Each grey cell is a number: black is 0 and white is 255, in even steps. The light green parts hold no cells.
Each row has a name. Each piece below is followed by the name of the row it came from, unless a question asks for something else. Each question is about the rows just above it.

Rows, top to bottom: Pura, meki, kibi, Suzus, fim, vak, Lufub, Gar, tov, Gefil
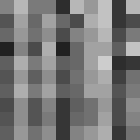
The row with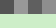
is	vak
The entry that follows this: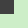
[113]
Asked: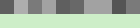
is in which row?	Lufub

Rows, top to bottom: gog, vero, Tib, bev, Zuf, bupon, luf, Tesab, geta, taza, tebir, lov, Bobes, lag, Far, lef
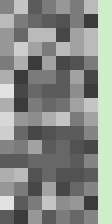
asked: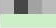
Tib
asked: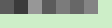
lef
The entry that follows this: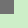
[162]

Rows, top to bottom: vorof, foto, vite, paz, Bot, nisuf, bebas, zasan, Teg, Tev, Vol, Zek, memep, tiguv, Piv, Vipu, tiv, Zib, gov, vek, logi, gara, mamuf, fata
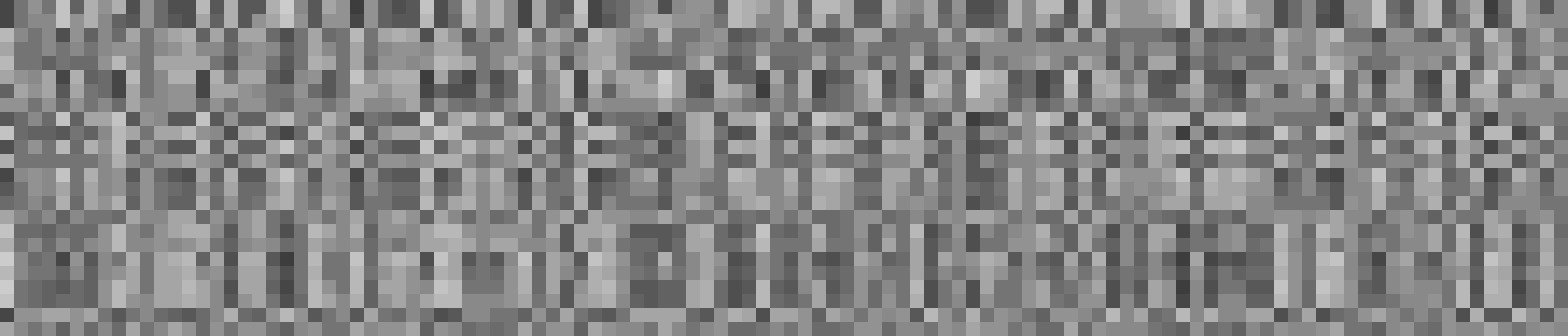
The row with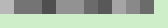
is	vite
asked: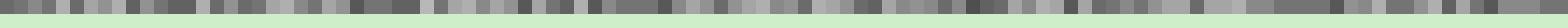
Piv
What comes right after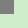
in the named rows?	[137]
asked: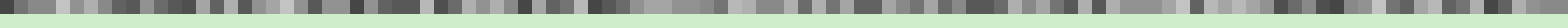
foto
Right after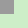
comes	[165]

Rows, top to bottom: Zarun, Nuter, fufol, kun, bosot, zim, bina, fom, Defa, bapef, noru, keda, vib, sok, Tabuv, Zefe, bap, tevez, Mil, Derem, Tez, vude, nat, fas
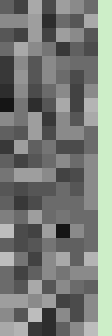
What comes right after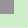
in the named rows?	[86]
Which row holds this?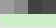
vib
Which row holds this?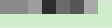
Nuter
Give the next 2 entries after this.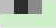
[ 75 138]
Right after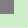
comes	[107]
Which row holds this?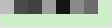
bap
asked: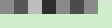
nat

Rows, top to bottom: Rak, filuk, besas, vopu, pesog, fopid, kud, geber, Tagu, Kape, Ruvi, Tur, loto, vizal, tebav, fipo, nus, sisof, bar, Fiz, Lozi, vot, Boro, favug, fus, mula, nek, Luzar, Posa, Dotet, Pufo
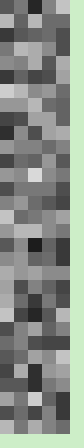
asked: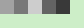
Posa
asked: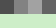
favug
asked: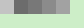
fipo
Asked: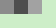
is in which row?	Kape
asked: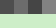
Dotet
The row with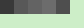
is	besas

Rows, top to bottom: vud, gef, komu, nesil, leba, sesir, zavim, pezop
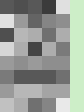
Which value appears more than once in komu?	[173]
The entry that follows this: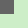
[133]
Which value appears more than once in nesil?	[173]
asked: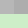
komu
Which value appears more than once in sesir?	[88]
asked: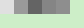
gef
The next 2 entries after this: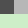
[173 112]

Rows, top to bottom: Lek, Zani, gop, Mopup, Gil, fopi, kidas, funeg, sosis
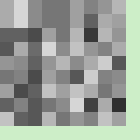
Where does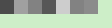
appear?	fopi
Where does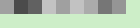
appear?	kidas
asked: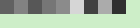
funeg
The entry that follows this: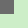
[214]
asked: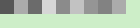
Mopup

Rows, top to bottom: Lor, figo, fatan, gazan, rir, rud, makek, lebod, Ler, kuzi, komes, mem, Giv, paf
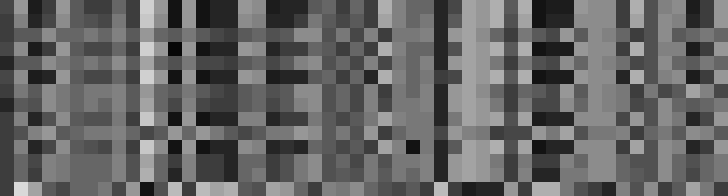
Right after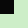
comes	[151]
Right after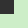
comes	[37]
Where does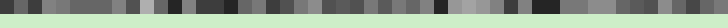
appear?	Giv
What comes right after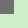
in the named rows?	[71]
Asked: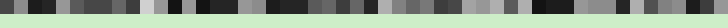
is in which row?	rud

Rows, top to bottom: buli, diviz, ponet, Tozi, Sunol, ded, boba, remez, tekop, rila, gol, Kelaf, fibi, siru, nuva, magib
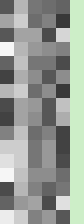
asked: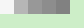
Tozi
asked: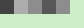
ded

